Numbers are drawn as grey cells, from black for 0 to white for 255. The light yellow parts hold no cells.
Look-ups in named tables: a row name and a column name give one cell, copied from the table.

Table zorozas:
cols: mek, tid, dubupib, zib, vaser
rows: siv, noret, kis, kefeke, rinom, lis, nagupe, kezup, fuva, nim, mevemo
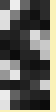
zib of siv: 35
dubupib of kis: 24
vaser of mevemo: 11
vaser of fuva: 209
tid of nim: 98
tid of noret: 127
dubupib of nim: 49
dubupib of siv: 103
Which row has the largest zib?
kefeke

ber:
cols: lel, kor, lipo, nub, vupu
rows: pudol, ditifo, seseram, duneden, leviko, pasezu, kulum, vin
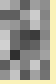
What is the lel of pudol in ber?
187
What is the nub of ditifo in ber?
204
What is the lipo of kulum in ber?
127
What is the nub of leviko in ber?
97
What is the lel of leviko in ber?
209
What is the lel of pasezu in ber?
178
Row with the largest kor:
vin

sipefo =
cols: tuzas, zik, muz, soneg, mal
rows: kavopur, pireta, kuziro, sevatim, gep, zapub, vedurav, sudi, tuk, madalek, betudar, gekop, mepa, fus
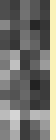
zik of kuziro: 83
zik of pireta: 68
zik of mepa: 192
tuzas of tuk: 135
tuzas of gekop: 187
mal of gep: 59
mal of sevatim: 59
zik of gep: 54
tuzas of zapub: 135
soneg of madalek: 67
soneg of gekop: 185
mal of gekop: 178
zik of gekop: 213
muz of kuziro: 95
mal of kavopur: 59
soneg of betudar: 52
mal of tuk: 59

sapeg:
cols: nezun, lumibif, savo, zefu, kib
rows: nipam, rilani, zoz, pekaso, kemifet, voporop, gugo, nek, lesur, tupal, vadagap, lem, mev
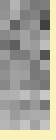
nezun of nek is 145
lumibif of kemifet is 94
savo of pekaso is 162
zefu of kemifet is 156
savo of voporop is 124
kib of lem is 171
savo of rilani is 125
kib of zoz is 64
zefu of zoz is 150

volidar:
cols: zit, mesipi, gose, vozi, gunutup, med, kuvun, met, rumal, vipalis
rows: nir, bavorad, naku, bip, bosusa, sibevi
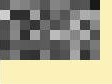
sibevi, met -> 166
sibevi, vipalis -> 111
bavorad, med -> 110
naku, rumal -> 65
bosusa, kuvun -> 91
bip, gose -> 47
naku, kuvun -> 99
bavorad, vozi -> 162
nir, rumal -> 84
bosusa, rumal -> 88
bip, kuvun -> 160
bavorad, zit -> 205
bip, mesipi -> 135
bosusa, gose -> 89
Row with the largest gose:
nir

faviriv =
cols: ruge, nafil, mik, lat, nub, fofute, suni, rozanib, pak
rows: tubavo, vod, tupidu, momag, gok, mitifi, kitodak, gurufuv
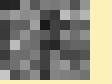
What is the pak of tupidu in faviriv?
92
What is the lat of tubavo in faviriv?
87
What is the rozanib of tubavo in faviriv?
82
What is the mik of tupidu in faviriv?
96
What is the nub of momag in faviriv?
92
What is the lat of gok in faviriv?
110
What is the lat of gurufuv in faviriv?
141
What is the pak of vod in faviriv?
180
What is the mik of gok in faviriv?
116

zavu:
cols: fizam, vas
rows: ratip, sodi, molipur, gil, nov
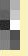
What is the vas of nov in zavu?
94
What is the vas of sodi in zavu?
200
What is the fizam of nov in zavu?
130
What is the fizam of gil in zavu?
123
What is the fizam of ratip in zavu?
107
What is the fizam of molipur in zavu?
44
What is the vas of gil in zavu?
79
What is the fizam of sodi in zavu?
95
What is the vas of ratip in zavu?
178
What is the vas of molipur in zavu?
253

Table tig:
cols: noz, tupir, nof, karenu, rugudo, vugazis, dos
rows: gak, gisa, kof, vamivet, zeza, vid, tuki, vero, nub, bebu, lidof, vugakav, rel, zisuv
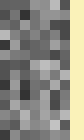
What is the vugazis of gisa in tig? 148
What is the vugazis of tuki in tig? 170
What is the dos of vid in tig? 100
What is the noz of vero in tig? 82
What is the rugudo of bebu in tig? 165
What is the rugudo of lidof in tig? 159
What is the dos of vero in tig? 179
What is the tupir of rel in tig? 91
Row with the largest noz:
vamivet

